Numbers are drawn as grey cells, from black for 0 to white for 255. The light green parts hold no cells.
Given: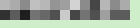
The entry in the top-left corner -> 183
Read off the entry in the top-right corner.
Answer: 171
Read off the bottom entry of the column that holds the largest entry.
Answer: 70
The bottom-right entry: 92
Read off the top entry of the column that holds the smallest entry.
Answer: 139
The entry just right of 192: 183
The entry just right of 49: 92
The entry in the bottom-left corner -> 49

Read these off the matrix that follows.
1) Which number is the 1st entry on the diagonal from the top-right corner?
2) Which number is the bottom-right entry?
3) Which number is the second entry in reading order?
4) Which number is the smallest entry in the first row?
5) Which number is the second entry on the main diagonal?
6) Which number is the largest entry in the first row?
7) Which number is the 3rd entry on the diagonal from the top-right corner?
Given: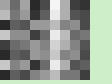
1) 51
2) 62
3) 107
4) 41
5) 119
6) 245
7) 131
